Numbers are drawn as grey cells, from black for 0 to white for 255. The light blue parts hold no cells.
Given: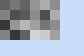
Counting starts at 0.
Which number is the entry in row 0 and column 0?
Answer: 98
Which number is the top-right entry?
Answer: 141
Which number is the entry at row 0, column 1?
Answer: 118
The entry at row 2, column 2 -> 183
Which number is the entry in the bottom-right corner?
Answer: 160
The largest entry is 211
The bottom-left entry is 130
